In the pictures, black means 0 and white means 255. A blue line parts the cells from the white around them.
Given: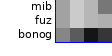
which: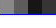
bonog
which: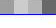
mib
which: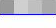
fuz

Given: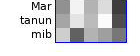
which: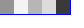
Mar

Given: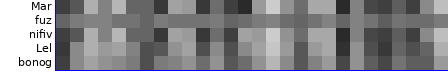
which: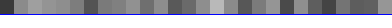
bonog
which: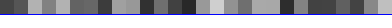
Mar

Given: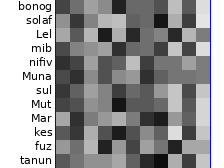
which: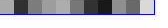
Mar
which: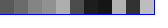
tanun
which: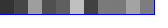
nifiv
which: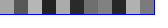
Lel

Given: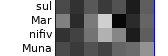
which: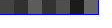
sul
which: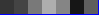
nifiv

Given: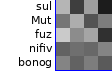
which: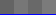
nifiv
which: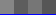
bonog
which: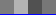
Mut

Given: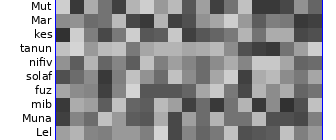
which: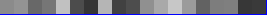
Mar
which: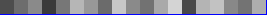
solaf

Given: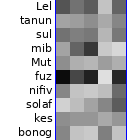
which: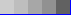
solaf
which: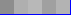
Mut

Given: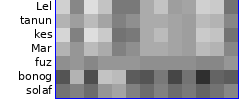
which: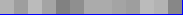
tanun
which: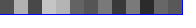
bonog
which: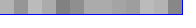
Mar

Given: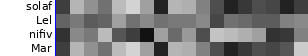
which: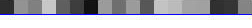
nifiv
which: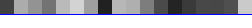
Mar
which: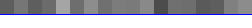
Lel

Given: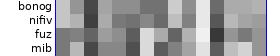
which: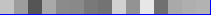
bonog
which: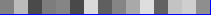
mib

